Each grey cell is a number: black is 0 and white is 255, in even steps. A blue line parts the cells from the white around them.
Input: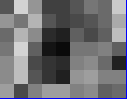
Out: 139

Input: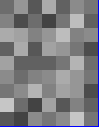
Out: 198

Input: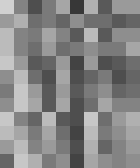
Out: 154

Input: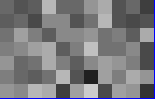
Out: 126

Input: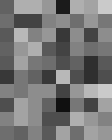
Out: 130

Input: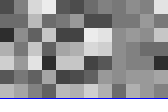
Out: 87

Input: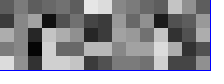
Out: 123
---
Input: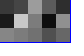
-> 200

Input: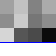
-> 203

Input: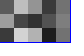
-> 70

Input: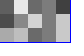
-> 136

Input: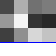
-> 244

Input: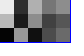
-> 26

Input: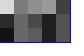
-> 104

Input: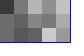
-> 97

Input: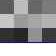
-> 154
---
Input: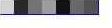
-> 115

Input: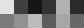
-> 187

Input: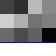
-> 96

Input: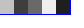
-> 105

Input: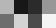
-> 75

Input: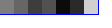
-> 61

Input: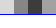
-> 60

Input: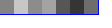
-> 140

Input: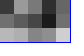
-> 133
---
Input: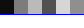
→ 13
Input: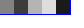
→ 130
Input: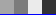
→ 166
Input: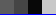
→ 92
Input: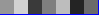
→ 150
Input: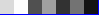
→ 218
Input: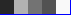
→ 39
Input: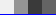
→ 240
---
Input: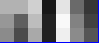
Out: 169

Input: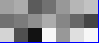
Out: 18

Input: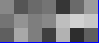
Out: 126

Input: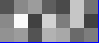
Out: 83

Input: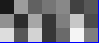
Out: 211

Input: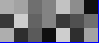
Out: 90

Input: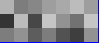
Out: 93

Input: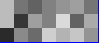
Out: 107

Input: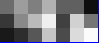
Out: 87
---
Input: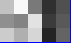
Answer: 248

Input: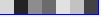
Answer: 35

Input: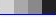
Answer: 169

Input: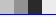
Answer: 146

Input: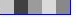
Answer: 64

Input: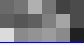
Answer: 117

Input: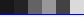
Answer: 35

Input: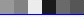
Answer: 130
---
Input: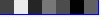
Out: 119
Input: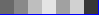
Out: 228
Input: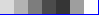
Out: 75
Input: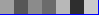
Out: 107
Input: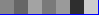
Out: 122
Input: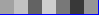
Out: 206
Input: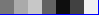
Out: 98
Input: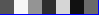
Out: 46
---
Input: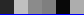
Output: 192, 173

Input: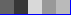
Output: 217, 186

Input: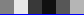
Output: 232, 181

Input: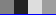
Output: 221, 158

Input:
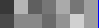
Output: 208, 181

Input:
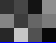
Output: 198, 142

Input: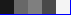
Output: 244, 127

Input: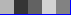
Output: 211, 182

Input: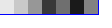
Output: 232, 201
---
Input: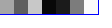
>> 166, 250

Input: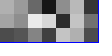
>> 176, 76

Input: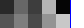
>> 41, 200

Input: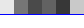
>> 232, 201

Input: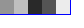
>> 148, 236

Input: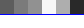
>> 93, 41
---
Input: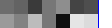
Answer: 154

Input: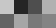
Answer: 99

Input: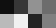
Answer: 186

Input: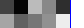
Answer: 165

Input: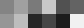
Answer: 150

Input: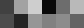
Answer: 76

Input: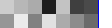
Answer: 150

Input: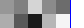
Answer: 173
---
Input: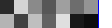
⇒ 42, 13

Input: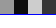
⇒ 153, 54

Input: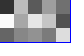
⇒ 50, 221

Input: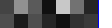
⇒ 68, 58

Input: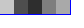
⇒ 200, 169

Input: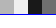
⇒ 182, 111

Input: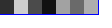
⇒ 47, 174

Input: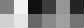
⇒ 127, 116

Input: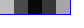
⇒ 189, 165

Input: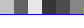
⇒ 195, 133
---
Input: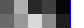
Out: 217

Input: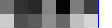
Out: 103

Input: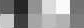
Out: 189

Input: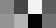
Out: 180

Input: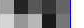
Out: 183

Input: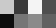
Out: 118

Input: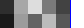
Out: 99

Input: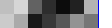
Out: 87

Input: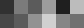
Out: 208
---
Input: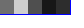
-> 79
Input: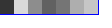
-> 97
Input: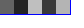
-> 191
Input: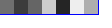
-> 204
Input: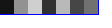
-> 49
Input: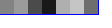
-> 25
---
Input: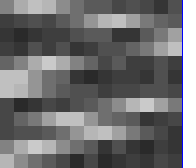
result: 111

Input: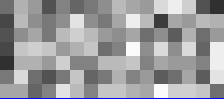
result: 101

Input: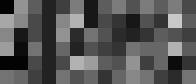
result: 63

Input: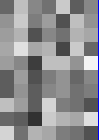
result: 179

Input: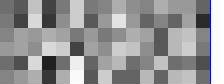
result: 174

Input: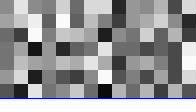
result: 228

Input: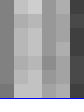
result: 194
